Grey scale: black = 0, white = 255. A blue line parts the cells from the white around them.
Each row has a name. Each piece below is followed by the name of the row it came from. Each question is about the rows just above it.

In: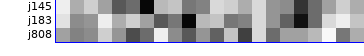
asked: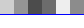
j808
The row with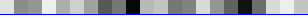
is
j183
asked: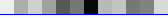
j183
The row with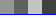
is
j808
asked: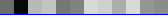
j145
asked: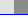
j183
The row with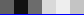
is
j183

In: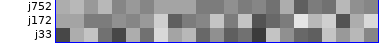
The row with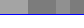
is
j752
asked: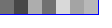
j33
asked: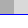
j172
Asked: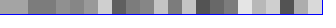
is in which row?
j172
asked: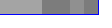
j752

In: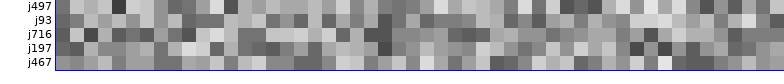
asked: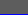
j467
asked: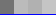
j93
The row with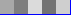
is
j497
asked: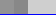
j93
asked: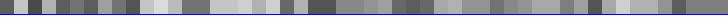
j716
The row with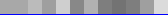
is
j497

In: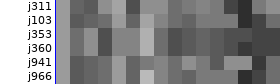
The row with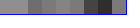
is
j311
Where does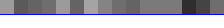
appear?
j103
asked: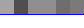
j311

